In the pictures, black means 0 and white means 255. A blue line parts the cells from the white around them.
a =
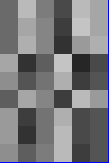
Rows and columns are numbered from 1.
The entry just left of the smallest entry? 196
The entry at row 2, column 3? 133
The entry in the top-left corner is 106
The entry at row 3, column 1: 106
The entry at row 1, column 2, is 186
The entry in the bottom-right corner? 84
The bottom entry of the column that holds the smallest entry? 61
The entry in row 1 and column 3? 124
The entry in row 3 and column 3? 133
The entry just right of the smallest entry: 73
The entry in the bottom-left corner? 142
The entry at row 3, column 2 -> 175
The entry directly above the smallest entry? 154
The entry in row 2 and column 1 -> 106
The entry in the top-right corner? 166

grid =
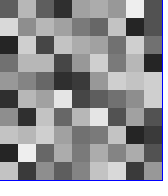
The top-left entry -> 94
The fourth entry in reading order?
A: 47
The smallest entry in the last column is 37
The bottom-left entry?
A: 195
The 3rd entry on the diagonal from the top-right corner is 113
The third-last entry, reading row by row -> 217
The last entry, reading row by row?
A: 152
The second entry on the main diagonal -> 142
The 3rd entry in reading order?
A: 94
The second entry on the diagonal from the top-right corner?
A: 37
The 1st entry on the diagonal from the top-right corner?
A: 82
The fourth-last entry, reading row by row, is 195
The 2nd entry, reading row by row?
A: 183
